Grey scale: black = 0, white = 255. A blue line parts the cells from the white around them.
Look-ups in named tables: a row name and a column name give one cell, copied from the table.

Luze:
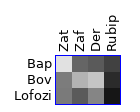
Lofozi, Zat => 122
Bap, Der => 90
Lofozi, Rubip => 22
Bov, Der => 197
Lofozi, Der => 133
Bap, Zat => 225
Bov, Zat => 124
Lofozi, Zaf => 90
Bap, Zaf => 101
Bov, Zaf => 179
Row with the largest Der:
Bov

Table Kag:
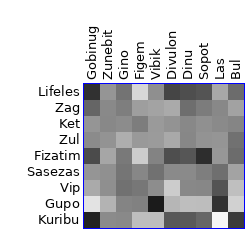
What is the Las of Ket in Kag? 138
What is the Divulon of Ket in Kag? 147
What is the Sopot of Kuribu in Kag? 102
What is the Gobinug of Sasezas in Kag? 149
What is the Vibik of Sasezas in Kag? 113
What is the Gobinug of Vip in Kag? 170
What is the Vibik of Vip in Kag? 141
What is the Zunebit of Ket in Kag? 136
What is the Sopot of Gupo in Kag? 189
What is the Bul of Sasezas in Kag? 163
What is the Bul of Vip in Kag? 191

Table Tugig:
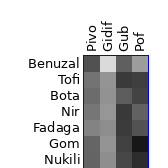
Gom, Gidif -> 148
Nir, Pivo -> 118
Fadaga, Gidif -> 141
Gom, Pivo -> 101
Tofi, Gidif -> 148
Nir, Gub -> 57
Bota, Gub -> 93
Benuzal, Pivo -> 81
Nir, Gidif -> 150
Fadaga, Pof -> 82
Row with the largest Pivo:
Fadaga

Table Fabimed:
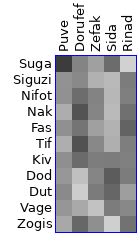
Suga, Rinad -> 209
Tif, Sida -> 175
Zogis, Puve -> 168
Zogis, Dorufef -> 103
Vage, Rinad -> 136
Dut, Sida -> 102
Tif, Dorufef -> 81
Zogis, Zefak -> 143
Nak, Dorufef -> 83
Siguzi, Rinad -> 124

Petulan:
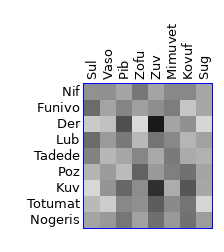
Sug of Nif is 167
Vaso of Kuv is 148
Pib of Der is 79
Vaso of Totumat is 204
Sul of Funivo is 107
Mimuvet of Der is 164
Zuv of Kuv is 48
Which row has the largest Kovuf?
Funivo

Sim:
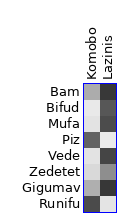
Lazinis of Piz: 235
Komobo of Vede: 227
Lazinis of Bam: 56
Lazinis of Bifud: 87
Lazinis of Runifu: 228
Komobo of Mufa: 227
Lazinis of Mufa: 76
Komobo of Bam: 172
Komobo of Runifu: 75
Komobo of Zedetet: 217
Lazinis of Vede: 69
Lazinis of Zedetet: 142
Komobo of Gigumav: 175
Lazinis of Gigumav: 55
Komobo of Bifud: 233
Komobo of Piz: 98

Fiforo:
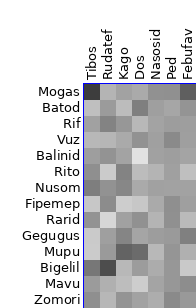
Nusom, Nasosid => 161
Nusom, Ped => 162
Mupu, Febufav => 176
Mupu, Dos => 107
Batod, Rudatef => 155
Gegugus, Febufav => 128
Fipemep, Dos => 199
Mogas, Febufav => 95
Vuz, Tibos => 184
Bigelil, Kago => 184
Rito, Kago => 131
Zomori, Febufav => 153
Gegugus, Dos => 165

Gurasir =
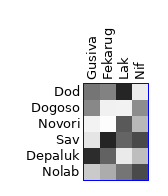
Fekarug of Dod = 130
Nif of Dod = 235
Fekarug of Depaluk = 98
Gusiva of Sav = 229
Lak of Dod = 37
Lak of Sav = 100
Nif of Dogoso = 141

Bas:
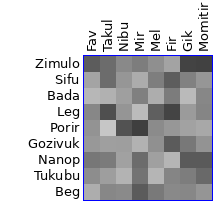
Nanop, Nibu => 161
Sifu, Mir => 172
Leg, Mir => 187
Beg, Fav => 173
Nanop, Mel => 160
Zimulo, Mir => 125
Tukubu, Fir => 133
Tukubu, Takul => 158
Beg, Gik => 135
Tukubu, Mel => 181
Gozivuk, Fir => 91
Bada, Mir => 128
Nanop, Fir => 181
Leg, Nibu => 149
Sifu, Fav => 164
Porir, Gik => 162
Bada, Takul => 177
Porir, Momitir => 168
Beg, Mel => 121
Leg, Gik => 155

